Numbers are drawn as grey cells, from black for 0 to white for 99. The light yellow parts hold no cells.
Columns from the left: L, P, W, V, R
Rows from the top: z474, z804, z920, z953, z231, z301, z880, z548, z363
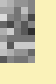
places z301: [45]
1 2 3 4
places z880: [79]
0 2 3 4

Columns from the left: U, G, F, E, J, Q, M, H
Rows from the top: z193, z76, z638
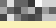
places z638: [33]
3 5
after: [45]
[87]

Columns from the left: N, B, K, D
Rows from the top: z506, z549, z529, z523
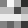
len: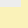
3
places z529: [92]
0 1 2
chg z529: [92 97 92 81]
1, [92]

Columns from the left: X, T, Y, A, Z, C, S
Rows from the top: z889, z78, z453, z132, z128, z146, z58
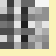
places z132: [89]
2 4 6
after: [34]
[50]

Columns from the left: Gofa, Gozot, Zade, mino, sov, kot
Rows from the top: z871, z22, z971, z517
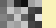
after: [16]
[6]
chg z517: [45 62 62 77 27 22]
1, [67]
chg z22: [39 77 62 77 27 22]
0, [45]
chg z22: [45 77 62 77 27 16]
5, [22]
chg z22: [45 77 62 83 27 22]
3, [77]
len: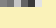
6
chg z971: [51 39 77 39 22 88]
1, [45]

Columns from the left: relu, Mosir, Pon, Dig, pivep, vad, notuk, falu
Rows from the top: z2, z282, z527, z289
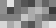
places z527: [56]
5
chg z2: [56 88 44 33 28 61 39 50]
5, [56]
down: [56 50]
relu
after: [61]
[23]

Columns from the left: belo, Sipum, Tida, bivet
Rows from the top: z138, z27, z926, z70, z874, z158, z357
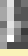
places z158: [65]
0
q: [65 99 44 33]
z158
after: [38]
[33]
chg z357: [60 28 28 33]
3, [28]
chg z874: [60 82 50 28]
3, [23]
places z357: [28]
1 2 3

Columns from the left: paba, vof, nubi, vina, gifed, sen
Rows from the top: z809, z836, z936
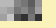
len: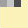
3
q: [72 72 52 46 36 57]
z809
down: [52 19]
vina
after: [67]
[62]
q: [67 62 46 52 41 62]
z836
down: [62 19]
sen
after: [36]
[57]

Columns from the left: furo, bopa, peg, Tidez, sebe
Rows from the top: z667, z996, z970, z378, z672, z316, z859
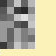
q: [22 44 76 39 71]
z667
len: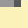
3

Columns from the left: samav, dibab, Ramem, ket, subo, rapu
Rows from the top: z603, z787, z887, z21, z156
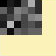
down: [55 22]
rapu
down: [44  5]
Ramem
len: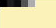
5

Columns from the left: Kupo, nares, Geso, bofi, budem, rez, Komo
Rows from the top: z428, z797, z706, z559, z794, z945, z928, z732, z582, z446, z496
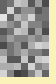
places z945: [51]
2 3 5
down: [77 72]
bofi
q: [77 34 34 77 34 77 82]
z582
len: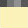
4

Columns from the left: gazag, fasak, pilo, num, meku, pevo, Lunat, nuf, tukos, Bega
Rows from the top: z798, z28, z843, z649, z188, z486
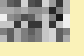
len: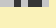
7
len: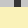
4
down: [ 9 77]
tukos
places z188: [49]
0 3 5 9
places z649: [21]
2 4 5 7
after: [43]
[49]

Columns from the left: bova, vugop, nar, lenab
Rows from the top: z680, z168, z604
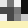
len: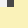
2
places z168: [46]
2

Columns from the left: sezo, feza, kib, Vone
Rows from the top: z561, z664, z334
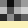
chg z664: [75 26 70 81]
1, [32]
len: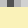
4

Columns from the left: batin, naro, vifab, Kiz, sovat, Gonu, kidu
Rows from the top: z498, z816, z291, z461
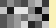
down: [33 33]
batin
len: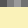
4
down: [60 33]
Gonu
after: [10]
[89]

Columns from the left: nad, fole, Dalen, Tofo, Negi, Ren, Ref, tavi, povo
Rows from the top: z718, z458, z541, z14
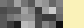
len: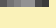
7
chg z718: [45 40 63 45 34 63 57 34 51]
7, [40]
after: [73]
[68]

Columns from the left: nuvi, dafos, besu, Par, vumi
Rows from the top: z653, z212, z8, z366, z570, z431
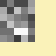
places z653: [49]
1
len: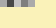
5
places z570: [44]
0 1
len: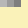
3
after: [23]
[71]

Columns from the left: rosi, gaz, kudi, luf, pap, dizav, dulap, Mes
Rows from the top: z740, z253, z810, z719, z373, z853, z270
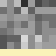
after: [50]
[61]
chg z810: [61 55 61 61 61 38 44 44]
4, [55]
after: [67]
[61]

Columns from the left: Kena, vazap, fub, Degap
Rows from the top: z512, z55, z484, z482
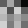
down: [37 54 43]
Degap
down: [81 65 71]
fub
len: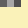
3
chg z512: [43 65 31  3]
0, [37]

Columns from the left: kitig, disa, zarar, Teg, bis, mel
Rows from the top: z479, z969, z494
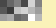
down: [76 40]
zarar
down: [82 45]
Teg
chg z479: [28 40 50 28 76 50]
4, [82]
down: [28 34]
kitig

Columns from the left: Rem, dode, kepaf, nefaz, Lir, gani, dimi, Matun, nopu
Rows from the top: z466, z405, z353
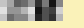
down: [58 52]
kepaf
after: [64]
[37]

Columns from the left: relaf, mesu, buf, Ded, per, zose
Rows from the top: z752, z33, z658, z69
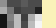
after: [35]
[29]
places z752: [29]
1 2 4 5

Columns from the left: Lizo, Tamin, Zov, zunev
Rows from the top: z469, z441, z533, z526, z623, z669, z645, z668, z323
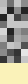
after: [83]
[14]
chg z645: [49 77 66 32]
2, [72]
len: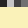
4
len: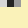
3
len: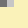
2
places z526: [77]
1 2 3
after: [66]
[60]

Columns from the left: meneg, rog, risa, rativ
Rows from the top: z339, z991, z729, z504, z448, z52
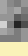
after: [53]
[48]
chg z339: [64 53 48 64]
3, [58]
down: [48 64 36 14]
risa
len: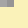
2
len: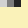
3
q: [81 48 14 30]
z504

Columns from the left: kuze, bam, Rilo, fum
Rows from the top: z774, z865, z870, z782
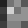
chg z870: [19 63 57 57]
1, [57]
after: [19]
[57]
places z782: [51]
1 2
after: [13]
[45]
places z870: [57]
1 2 3

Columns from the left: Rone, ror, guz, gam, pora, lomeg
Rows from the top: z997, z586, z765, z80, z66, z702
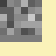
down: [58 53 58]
guz
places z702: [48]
0 1 2 3 4 5

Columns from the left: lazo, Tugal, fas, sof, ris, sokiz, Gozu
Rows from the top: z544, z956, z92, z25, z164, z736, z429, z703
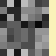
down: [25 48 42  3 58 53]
sokiz
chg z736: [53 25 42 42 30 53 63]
2, [36]

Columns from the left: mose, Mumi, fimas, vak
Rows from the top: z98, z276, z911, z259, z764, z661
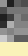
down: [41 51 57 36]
vak
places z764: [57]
0 2 3
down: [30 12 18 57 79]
mose
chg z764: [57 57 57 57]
1, [51]
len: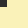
1

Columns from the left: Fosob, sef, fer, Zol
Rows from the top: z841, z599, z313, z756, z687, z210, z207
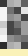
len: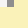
2
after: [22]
[67]
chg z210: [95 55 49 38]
3, [44]
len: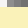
4
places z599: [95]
0

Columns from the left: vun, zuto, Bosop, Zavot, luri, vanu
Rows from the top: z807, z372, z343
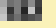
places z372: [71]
0
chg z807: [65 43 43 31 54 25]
2, [48]
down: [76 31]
luri
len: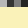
4
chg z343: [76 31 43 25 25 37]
4, [31]

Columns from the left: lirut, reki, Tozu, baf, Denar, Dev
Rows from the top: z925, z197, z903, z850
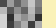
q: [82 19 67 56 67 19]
z903
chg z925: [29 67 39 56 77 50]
1, [61]
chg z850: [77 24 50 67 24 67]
0, [82]
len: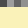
4
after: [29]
[61]
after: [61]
[39]
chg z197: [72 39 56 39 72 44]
1, [34]

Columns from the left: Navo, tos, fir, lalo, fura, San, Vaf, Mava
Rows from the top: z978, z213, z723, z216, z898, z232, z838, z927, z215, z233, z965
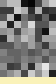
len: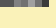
7
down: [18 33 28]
San
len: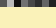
8
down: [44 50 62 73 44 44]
lalo
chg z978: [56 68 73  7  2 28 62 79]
1, [73]
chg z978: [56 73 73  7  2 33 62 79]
5, [28]
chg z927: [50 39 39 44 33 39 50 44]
7, [39]

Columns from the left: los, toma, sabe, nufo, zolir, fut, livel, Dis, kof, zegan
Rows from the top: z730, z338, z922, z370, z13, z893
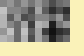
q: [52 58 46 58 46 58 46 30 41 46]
z730
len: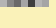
7
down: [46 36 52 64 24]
livel

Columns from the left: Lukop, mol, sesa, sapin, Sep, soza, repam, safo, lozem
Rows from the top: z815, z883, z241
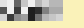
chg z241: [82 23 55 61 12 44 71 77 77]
8, [82]
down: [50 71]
repam
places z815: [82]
6
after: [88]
[93]

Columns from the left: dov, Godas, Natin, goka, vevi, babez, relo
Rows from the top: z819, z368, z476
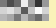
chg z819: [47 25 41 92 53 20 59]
1, [30]
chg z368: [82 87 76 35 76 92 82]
5, [97]
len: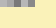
5
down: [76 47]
Natin

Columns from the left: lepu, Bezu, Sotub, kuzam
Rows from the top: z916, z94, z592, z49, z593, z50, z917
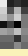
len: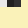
3
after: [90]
[13]
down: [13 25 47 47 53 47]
kuzam

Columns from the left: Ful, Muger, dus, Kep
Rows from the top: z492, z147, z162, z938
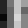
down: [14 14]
Ful
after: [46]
[77]

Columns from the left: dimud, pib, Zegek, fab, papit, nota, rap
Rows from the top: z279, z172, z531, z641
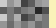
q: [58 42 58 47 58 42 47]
z641
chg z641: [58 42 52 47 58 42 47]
2, [58]
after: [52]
[15]

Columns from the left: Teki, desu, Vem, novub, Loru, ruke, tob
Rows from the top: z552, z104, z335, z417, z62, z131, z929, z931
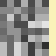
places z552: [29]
0 2 4 6
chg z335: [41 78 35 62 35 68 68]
4, [29]

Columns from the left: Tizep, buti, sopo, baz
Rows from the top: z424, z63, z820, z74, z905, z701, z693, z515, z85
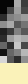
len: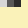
3
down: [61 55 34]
sopo
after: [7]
[40]

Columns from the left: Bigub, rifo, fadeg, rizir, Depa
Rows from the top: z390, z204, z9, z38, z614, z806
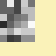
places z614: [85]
2
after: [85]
[79]

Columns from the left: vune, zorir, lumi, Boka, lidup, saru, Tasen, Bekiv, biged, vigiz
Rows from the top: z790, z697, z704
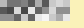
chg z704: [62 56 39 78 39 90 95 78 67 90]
0, [56]
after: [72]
[45]
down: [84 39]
lumi
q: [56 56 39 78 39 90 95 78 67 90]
z704
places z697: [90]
4
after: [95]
[78]

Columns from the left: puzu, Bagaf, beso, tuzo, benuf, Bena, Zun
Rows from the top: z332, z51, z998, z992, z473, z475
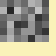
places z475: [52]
0 3 6
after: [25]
[58]
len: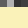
4
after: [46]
[52]

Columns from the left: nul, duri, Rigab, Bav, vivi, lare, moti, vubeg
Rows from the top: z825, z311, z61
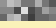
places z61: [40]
0 3 5 6
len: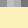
4

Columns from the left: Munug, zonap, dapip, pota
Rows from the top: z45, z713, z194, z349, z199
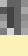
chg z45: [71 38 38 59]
3, [54]
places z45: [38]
1 2
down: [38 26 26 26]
zonap
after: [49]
[82]
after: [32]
[26]

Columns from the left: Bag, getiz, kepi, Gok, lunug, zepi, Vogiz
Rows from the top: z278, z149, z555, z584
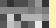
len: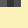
3
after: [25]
[69]
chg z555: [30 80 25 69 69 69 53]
6, [59]
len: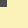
1
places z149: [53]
0 1 2 3 5
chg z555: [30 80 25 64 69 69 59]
3, [69]

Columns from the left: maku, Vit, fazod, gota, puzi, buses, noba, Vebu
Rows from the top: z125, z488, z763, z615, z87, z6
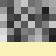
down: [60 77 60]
maku
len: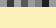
8
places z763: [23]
2 4 6
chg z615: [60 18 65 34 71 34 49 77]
4, [77]

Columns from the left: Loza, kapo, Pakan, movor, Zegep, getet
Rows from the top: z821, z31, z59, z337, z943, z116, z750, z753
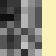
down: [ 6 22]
Loza
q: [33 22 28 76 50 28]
z750
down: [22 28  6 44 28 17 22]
kapo
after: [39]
[55]
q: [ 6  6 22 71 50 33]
z59
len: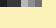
6

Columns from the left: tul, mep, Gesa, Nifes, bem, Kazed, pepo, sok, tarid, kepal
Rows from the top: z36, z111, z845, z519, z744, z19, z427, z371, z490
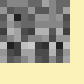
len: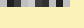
10
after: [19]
[74]
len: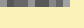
10
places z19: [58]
6 8 9
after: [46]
[40]

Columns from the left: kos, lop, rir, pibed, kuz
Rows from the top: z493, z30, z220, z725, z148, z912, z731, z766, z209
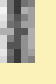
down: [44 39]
lop
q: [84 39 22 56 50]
z209
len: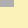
2
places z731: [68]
4
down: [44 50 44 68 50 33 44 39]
lop
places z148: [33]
2 3
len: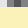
4

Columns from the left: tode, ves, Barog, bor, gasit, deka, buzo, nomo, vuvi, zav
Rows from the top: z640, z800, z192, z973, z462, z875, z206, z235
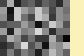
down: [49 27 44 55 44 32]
gasit
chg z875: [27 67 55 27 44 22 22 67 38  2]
8, [32]

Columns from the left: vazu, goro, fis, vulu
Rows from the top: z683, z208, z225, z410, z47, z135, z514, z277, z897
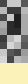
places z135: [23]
0
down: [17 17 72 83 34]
goro
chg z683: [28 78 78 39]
3, [34]
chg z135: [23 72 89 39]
2, [83]
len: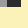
3

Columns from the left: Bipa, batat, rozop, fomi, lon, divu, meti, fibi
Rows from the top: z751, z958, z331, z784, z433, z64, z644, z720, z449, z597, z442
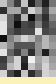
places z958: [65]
1 2 5 7
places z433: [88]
0 5
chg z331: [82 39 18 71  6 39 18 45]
7, [50]
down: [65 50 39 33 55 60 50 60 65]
fibi
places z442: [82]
0 6
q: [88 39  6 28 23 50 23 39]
z784
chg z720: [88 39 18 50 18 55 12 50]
2, [23]

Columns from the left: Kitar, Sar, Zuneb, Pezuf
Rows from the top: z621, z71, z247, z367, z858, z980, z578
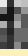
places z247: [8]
0 1
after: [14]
[41]
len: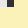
2
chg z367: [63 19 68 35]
0, [68]

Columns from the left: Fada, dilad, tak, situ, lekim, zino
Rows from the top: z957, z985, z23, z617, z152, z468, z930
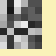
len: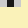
3
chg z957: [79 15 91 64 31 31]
3, [69]
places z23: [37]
2 4 5
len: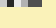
6
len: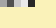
5

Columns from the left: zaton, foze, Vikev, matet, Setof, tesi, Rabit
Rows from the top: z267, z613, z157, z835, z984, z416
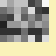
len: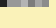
7
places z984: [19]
0 1 2 4 5
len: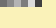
6

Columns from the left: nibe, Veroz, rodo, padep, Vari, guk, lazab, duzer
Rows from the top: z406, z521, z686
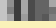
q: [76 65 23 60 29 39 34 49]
z686
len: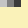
3
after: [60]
[29]
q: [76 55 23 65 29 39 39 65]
z406

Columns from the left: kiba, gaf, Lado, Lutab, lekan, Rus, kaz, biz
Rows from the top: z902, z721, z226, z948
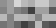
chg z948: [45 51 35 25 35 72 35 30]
2, [40]
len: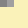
2
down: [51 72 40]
Lado
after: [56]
[62]
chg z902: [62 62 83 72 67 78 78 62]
0, [56]
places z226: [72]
0 2 3 6 7

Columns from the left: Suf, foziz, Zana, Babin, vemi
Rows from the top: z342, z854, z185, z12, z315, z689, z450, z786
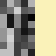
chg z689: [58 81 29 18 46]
3, [24]
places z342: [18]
3
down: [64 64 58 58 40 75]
Suf
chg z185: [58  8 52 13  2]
0, [64]

